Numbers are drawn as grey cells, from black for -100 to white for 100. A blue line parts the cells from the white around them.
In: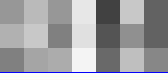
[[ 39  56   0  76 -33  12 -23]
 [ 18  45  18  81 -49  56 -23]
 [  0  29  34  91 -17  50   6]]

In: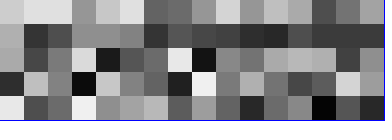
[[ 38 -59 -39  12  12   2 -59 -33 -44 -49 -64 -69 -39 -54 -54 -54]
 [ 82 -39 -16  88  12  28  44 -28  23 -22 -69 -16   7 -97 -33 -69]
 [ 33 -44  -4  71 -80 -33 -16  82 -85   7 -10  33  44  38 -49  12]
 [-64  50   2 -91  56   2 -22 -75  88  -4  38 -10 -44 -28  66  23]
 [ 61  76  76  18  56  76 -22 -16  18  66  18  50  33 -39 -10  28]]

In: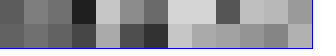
[[-23 -12 -23 -45  33 -39 -61  55  33  27  16   4  39]
 [-28  -1 -12 -76  55  10 -17  67  67 -33  50  44  21]]

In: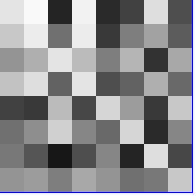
[[ -6 -33 -82 -39   5 -72  74 -44]
 [ 79  95 -72  90 -67 -49  74 -39]
 [ 52  74 -23  79 -39 -23  37 -18]
 [ 57  85 -12  85 -55  -1  27 -28]
 [ 16  22  -1  32  16 -12  -6  57]
 [-49 -55  47 -44  68  22 -55  57]
 [-12  11  63   5 -18  68 -67   5]
 [ 16  37  79  47  -1  42 -61  32]]

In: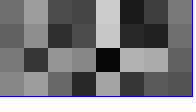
[[-23  12 -62 -41  55 -68 -74 -12]
 [-12  22 -41 -46  60 -79 -51  -6]
 [  6  22 -18 -68  28 -57 -29 -35]
 [ -6 -57  17   6 -95  39  34 -23]]

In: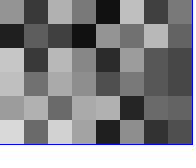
[[-76 -27 -50 -87  16 -11  44 -22]
 [ 22  39 -17  33  39 -71 -17 -22]
 [ 50 -11  33  11 -38  -5 -32 -44]
 [ 16 -55  39  -5 -87  50 -50  -5]
 [ 55 -55  44   6 -66  22 -32 -44]
 [ 70 -17  65  28 -76  11 -61 -38]]
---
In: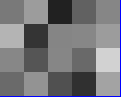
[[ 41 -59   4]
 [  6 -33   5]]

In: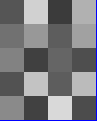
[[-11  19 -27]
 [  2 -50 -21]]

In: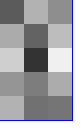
[[ 34 -22  48]
 [ 62 -60  88]]

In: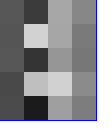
[[-33  65  30]
 [-32 -59  18]]

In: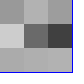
[[ 61 -17 -50]
 [ 34  37  40]]

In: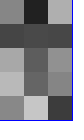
[[-46 -43 -44]
 [ 32 -27  14]]

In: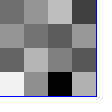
[[ 17 -10 -28]
 [-21  41   0]]

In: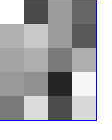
[[38 58 22]
 [29 37 -4]]

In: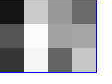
[[-34  97  26]
 [-58  93 -21]]
